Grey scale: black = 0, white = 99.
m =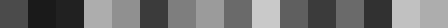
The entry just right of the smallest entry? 13
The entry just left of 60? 49

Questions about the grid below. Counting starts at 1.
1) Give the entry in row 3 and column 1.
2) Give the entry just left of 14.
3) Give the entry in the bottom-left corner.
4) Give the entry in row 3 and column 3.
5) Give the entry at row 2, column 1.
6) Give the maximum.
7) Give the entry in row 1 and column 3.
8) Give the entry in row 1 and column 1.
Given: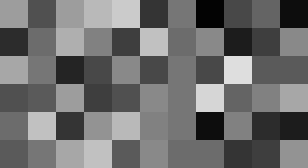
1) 65
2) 46
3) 35
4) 14
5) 17
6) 86
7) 61
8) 61
